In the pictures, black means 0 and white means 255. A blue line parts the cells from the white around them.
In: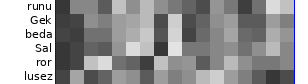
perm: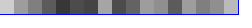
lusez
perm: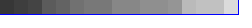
ror
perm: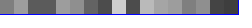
Gek

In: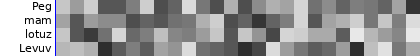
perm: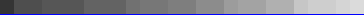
mam
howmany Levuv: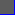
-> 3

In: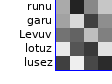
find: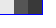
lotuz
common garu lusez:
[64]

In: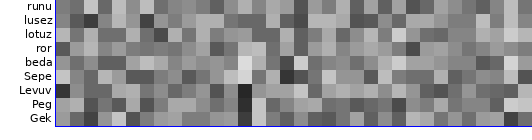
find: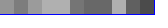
lusez
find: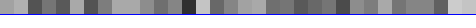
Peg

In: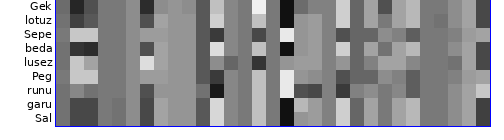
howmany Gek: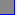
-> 1
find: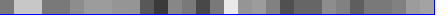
Sepe

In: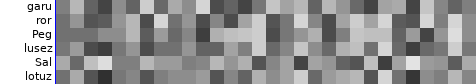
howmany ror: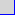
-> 5
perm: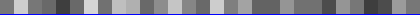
lusez
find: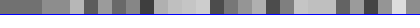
Peg

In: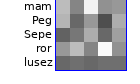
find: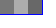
Sepe
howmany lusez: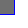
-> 3
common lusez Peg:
[104]
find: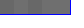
lusez
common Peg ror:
[152]
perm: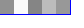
ror
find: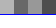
Peg

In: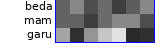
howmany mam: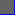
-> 2
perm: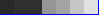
garu
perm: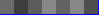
beda

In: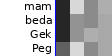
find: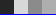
mam
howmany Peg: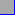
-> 1

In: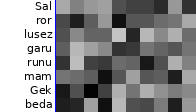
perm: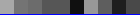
ror
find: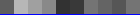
garu
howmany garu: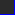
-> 0
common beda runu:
[80]

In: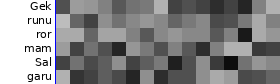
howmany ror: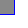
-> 3
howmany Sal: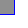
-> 2
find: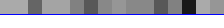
ror
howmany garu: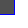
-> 3
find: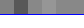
ror
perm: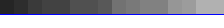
mam
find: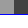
mam

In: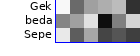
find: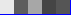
Sepe
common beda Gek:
[160]

